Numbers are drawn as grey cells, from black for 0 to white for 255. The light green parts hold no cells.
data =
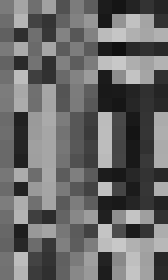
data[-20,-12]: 123
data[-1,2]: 59
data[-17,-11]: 171
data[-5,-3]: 196
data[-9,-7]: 81
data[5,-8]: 106
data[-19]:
[109, 181, 67, 52, 98, 130, 151, 24, 148, 193, 164, 50]
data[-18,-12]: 96
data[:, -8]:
[81, 98, 131, 92, 129, 106, 84, 86, 124, 115, 119, 115, 92, 122, 90, 100, 119, 128, 96, 98]
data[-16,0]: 99
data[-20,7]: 28
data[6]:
[124, 168, 112, 166, 84, 124, 94, 25, 26, 35, 48, 36]
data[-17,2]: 106
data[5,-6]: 156
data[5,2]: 63
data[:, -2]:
[51, 164, 166, 49, 162, 165, 48, 50, 52, 53, 49, 57, 51, 54, 52, 159, 52, 164, 160, 162]
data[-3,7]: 189
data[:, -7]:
[124, 130, 87, 125, 93, 131, 124, 123, 87, 87, 88, 81, 127, 88, 125, 136, 91, 93, 123, 136]
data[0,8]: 21
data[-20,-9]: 161
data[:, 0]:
[123, 109, 96, 122, 99, 112, 124, 122, 107, 110, 105, 105, 119, 107, 125, 110, 103, 99, 115, 113]
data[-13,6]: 88
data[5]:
[112, 189, 63, 49, 106, 131, 156, 27, 141, 195, 165, 48]
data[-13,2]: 111
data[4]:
[99, 42, 115, 48, 129, 93, 124, 191, 200, 174, 162, 179]
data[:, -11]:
[165, 181, 47, 171, 42, 189, 168, 172, 33, 37, 36, 32, 172, 34, 173, 180, 30, 40, 189, 180]
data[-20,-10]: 111
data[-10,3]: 166
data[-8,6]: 91

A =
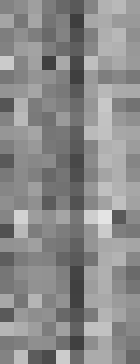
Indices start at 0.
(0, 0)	131
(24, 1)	127
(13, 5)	97
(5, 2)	148
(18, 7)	173
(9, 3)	118
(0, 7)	178
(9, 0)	150
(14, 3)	91
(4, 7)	157
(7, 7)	200
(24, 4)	111
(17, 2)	160
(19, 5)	68
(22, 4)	104
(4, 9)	154
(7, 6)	150
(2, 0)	126
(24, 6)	142
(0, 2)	159
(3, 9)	152
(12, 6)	129
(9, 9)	165
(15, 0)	133
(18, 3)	130
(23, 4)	161
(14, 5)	82
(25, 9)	104
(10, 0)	127
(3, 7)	180
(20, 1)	129
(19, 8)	133
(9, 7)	193
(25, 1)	189
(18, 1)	123

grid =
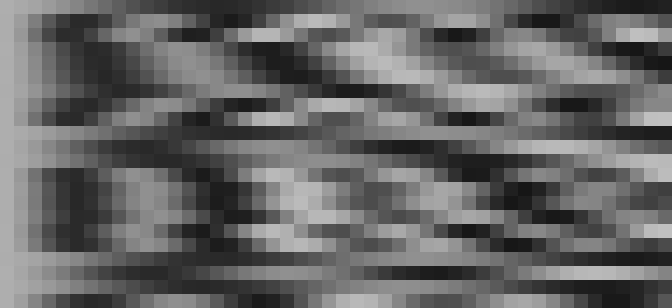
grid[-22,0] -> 174
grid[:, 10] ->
[69, 138, 128, 110, 97, 82, 51, 131, 133, 74, 41, 46, 136, 144, 144, 136, 136, 144, 72, 41, 64, 113]
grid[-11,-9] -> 86
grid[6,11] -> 66
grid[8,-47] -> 152
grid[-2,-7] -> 30
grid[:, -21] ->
[135, 79, 168, 171, 186, 171, 53, 106, 159, 126, 35, 103, 150, 79, 88, 85, 156, 88, 135, 58, 141, 162]
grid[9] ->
[174, 170, 164, 155, 145, 135, 123, 112, 96, 86, 74, 64, 56, 49, 46, 42, 41, 42, 47, 51, 58, 67, 78, 88, 100, 108, 120, 126, 134, 139, 144, 144, 141, 140, 134, 126, 118, 107, 97, 86, 73, 62, 52, 44, 35, 33, 29, 29]
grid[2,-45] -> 70
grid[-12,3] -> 135
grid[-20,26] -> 150
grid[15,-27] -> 164
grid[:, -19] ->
[144, 98, 122, 122, 161, 185, 98, 79, 150, 139, 27, 74, 161, 125, 142, 84, 152, 142, 144, 36, 142, 106]
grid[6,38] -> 129
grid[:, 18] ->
[51, 65, 181, 30, 44, 68, 133, 37, 175, 47, 140, 109, 164, 92, 106, 54, 171, 106, 51, 130, 58, 27]
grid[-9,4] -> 54
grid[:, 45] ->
[26, 125, 191, 22, 44, 118, 107, 121, 162, 33, 110, 180, 132, 88, 70, 136, 155, 73, 26, 162, 37, 37]
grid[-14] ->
[174, 152, 113, 74, 44, 42, 63, 96, 127, 144, 133, 104, 67, 36, 27, 49, 90, 137, 175, 185, 172, 138, 101, 79, 79, 100, 131, 159, 166, 150, 112, 67, 34, 23, 36, 70, 104, 129, 136, 117, 89, 68, 65, 83, 122, 162, 191, 192]
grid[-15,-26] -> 169
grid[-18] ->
[173, 161, 138, 109, 80, 57, 43, 41, 54, 72, 97, 119, 138, 144, 138, 120, 95, 68, 44, 29, 30, 42, 66, 99, 130, 160, 180, 186, 178, 161, 133, 110, 89, 78, 79, 90, 110, 132, 152, 166, 166, 154, 133, 102, 72, 44, 25, 22]
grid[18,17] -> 45
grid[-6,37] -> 129
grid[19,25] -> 95
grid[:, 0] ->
[174, 173, 173, 174, 173, 174, 173, 174, 174, 174, 174, 173, 174, 174, 174, 173, 174, 174, 173, 175, 174, 174]
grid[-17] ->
[174, 161, 140, 115, 87, 62, 47, 39, 46, 62, 82, 106, 128, 139, 144, 136, 116, 94, 68, 47, 30, 29, 37, 58, 84, 118, 147, 171, 184, 185, 174, 153, 131, 105, 88, 78, 78, 88, 107, 129, 150, 163, 169, 161, 142, 118, 88, 60]
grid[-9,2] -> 123
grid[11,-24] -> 138
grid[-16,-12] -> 168
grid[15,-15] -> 167
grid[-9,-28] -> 169
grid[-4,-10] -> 78
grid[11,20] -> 133
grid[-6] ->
[174, 152, 114, 74, 47, 42, 63, 94, 127, 144, 136, 106, 67, 36, 27, 47, 86, 134, 171, 185, 176, 142, 104, 82, 77, 98, 128, 156, 169, 152, 117, 74, 38, 23, 33, 65, 101, 129, 136, 123, 95, 71, 65, 80, 115, 155, 187, 192]

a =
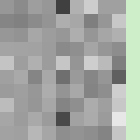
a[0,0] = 151
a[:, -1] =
[160, 199, 176, 141, 126, 95, 206, 199, 231, 197]
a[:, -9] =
[151, 133, 151, 164, 196, 160, 155, 188, 166, 162]
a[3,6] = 165
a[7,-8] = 158
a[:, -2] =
[160, 150, 166, 150, 186, 150, 142, 159, 155, 132]
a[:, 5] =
[177, 167, 174, 143, 149, 154, 168, 143, 162, 147]
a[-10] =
[151, 139, 158, 151, 64, 177, 205, 160, 160]
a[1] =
[133, 129, 139, 148, 174, 167, 127, 150, 199]
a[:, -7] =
[158, 139, 167, 162, 176, 133, 151, 150, 169, 183]
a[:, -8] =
[139, 129, 147, 163, 158, 169, 159, 158, 156, 160]
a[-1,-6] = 166
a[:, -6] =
[151, 148, 157, 156, 156, 168, 173, 167, 155, 166]
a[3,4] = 138

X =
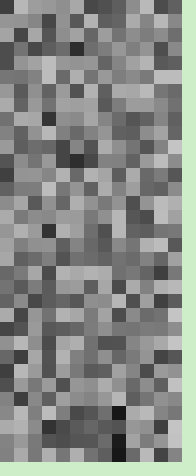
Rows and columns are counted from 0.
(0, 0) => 63
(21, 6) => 143
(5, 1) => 116
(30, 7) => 89
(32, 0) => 129
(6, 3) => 98
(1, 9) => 171
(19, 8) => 112
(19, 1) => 122
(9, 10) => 141
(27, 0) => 79
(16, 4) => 176
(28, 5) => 140
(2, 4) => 142
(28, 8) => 182
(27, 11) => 95
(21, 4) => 102
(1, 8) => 100
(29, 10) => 185
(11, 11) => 188
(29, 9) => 171
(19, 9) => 120
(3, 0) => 77
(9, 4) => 128
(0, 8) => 94
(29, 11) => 133
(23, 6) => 124
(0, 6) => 72
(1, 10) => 133
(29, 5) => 73
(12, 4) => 178
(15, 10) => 76
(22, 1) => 70
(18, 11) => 102
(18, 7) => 98
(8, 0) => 113
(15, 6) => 121
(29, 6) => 85
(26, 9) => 133
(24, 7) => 81

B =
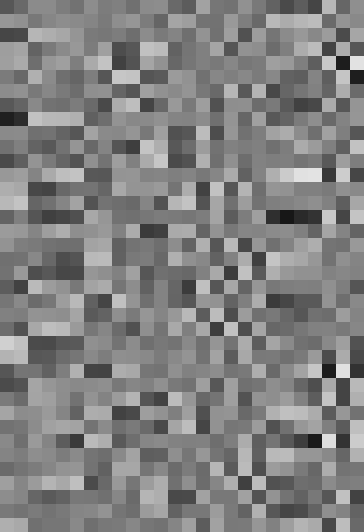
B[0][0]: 87
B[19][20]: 152
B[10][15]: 114
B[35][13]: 74
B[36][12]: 98
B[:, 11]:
[141, 101, 122, 187, 146, 90, 145, 104, 145, 160, 174, 198, 133, 154, 82, 124, 64, 110, 104, 112, 131, 131, 133, 116, 120, 123, 115, 144, 67, 146, 73, 138, 96, 136, 173, 174, 166, 114]
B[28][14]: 104
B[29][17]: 105
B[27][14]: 159
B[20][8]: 117
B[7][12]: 153
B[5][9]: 195
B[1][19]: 185
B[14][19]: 127
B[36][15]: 156
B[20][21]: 128
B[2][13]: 111
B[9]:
[138, 139, 112, 115, 100, 86, 163, 138, 136, 149, 120, 160, 81, 87, 188, 77, 150, 113, 126, 162, 172, 140, 111, 161, 127, 86]
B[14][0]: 184
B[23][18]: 165
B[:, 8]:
[128, 142, 125, 77, 65, 198, 101, 172, 147, 136, 85, 158, 148, 168, 110, 114, 129, 96, 97, 129, 117, 192, 143, 107, 115, 143, 173, 120, 155, 66, 111, 89, 137, 167, 153, 135, 117, 122]
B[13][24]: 144
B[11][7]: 115
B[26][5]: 177
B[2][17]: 81
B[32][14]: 151
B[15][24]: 69
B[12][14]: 120
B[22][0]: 129
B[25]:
[179, 186, 87, 89, 108, 118, 137, 125, 143, 141, 137, 123, 137, 148, 114, 163, 92, 168, 121, 122, 112, 122, 154, 76, 171, 73]
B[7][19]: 122
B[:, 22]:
[69, 188, 136, 188, 94, 132, 129, 72, 142, 111, 155, 123, 227, 128, 143, 51, 100, 174, 151, 145, 127, 89, 113, 129, 108, 154, 198, 78, 93, 172, 163, 26, 150, 103, 107, 120, 99, 170]
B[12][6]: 88
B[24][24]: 159
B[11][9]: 128
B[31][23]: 222
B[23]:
[109, 82, 168, 190, 185, 154, 119, 134, 107, 81, 143, 116, 169, 127, 168, 62, 193, 78, 165, 103, 107, 119, 129, 130, 121, 135]
